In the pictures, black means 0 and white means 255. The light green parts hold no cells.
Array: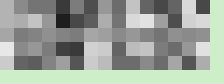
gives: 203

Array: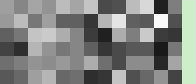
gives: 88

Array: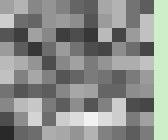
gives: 41

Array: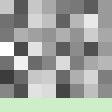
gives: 134

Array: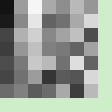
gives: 107

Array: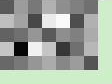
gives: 104

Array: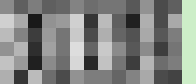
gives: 175
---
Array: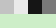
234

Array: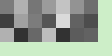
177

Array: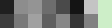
141

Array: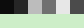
38

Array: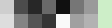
76

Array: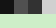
80

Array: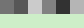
87

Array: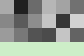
32
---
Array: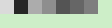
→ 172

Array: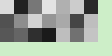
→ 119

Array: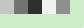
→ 47

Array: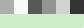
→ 88

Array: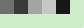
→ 164

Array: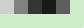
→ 53

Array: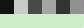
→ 73

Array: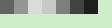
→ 219

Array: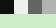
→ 100

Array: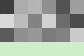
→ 180
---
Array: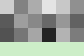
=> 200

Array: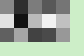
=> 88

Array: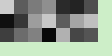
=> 35

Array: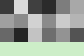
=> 125

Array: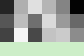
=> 132

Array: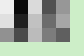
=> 81

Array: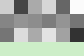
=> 102
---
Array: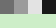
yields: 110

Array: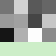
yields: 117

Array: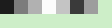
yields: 28

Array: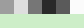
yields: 157

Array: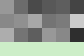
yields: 152

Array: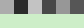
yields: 172

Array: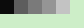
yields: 11
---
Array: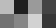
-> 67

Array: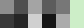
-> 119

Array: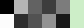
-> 124

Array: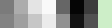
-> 60

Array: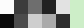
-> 226

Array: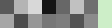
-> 111

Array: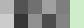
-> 126

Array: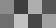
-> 85

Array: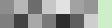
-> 149

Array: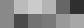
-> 47
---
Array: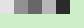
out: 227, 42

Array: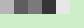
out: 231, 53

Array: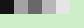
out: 229, 19

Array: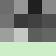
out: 198, 31

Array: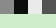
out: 234, 13

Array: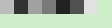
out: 225, 34

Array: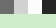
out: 252, 37

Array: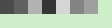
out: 214, 53
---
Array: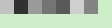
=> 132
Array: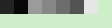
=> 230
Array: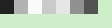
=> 83
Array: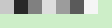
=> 245
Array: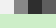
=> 94
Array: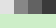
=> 58
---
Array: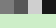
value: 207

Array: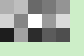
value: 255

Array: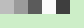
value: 250

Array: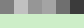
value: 193

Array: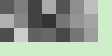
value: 204

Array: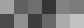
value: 194

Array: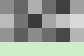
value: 218
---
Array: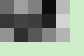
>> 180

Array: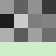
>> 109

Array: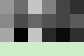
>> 47

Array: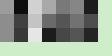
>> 36

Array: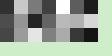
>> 21

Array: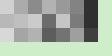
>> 63
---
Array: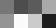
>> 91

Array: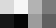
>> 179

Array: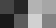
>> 179

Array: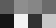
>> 134

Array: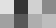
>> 209

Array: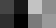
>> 195

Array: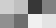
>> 55
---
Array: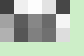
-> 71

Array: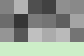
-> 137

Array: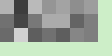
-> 157

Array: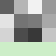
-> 153

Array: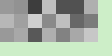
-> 175

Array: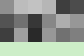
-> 76

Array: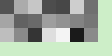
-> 112

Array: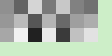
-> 113

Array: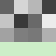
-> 65

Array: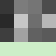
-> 76
